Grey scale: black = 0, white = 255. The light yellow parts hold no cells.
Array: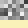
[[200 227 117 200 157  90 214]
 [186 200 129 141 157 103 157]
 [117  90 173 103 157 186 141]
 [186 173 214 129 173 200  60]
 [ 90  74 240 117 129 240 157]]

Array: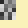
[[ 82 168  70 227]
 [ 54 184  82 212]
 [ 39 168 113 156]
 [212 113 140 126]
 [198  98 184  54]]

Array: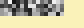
[[ 58  86  58 155  32 184  44 228 228  74  74  32 184 113 184 113]
 [155 198 127  32  86 127  44  32 184 140  98 127  58 140 184  98]
 [155 171 213  58 140 155 127  44 171 171  74  44 198 198  32 198]
 [155  86 240  19  44  98  44 171  98 228 113 155  74 240 213 171]]

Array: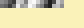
[[112  98  58 112 236 153 168 249 220 153 126  58  31 180 194 141]
 [141 126  85  58 207 194 126 236 249 207 153  98  31  72 207 168]]

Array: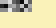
[[ 38  10 155 169 110 195  38 169]
 [181 181 220  98  68  10 207  98]
 [139 139 234 124 110  53 195 139]]

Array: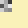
[[208 167  58]
 [208 151 138]
 [ 87 181 234]]

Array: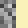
[[160 174  78 188]
 [174 106 120 160]
 [134 106 146 120]
 [ 92 146 160 106]
 [106 174 174  78]
 [120 120 188  92]
 [ 64 146 200  64]]
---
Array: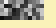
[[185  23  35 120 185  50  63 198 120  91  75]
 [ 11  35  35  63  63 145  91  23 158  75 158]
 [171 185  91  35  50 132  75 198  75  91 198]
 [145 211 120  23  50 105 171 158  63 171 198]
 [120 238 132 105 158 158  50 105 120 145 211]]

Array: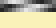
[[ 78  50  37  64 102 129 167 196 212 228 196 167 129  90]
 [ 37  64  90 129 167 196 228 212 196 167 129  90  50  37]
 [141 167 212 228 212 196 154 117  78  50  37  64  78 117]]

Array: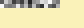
[[248 133 120 133 232 120 189  78 189  92  52 232 104  78 177]
 [ 92 205 161  64 104  64 161  37 145 161 220 205 248 145 120]]

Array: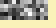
[[ 40  24  84  53  68 184 143 252 157  98 143 169]
 [114  40  98 236  53 169 184 197  68 184 157 209]
 [ 98 114 184  24  84  53  98 129 114  24 157  68]
 [143 169  98  53  98  84 224 209 114  40 224 129]
 [197 224 157 129 129 169 129  68  84 143  84 143]]

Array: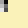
[[162   8]
 [229  77]
 [191 108]]

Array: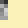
[[ 88  47]
 [178 131]
 [162 162]
 [146 192]
 [131 208]]

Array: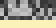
[[193  43 177 177 177 193 193 177  56 146 177  72 177  56]
 [177  56 146 193 193 177 177 193  87  43 177  72 177 101]
 [ 87  72 206 162  87 193 193  87  56 162  56  72  43  72]
 [ 43  87 162 162  56 162 177  56  87 162  56  56  72  72]
 [ 56 177  72  72  87  56  72  56 193 101  72 162  72 193]]

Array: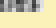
[[100 170 144 210 116 100 182 158 100 196 236]
 [116 182 116 158 132 116 196 170  62 144 223]
 [ 75 196 132 158  62  88 144 182  75 196 223]]
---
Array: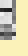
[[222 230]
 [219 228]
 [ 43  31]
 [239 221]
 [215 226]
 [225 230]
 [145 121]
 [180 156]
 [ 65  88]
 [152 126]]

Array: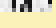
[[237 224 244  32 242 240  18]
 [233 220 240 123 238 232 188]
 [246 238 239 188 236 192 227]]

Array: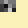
[[102 118]
 [ 60 142]
 [ 57 200]]

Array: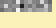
[[124 137 229 146 133 212 104]
 [134 130 150 142 151 113 132]
 [108 147 243 148 145 162 134]]

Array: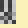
[[ 64  61]
 [ 61  57]
 [ 65  65]
 [201 100]
 [ 95  65]
 [197 191]]

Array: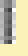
[[168 121]
 [165 126]
 [199  63]
 [175 107]
 [178 101]
 [186  87]
 [177 104]
 [189  81]
 [192  76]
 [166 124]
 [195  69]]
